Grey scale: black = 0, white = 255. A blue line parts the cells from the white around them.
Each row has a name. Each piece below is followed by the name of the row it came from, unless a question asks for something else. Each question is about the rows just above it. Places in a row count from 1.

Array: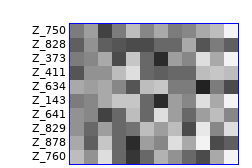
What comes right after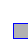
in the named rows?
[146]
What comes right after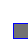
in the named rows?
[189]
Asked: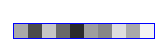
Z_373

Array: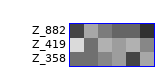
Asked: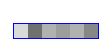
Z_419
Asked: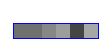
Z_358
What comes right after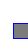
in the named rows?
[101]

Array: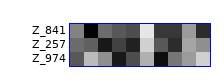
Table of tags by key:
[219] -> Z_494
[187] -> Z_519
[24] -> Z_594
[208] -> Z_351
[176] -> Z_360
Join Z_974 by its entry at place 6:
Z_360
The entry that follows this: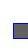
[24]

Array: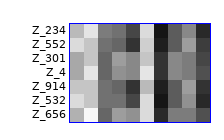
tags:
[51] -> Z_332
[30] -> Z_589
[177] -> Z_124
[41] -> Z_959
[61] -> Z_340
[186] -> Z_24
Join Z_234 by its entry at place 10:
Z_959
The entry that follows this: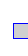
[30]

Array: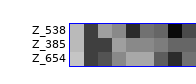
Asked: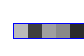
Z_538
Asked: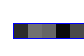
Z_538
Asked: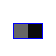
Z_538
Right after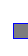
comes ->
[102]
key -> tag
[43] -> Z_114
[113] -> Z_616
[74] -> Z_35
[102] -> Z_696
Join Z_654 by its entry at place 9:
Z_616
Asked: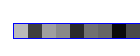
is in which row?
Z_538

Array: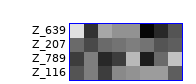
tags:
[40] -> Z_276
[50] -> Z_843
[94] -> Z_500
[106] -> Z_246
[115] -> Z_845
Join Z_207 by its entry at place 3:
Z_246
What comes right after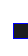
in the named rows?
[106]

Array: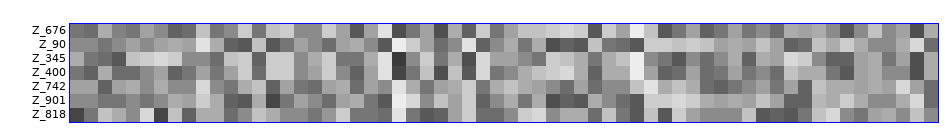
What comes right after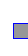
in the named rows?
[204]
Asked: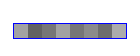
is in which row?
Z_676
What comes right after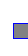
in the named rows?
[118]
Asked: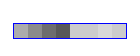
Z_901
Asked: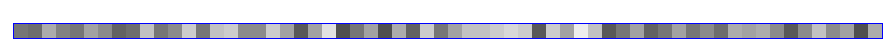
Z_676
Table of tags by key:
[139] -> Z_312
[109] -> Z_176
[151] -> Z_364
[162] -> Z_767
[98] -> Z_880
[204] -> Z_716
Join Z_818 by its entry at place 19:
Z_364
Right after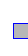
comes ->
[172]

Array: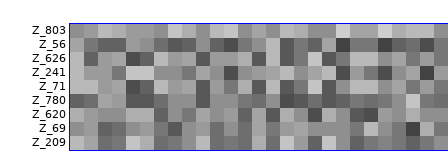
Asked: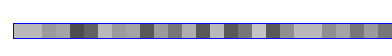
Z_71
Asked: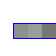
Z_69
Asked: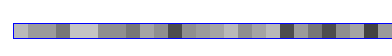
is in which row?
Z_241
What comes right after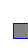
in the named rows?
[119]

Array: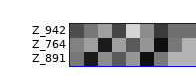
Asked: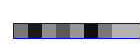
Z_891
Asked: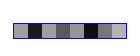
Z_764
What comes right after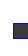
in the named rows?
[111]
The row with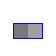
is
Z_942
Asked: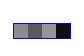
Z_891

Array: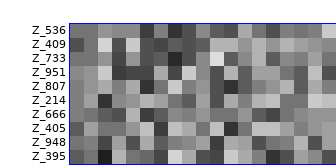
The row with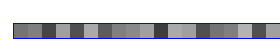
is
Z_948
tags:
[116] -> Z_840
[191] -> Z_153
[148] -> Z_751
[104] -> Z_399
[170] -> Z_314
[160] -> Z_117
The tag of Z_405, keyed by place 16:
Z_117
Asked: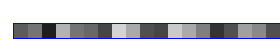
Z_395
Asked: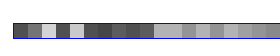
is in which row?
Z_409
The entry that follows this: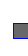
[70]

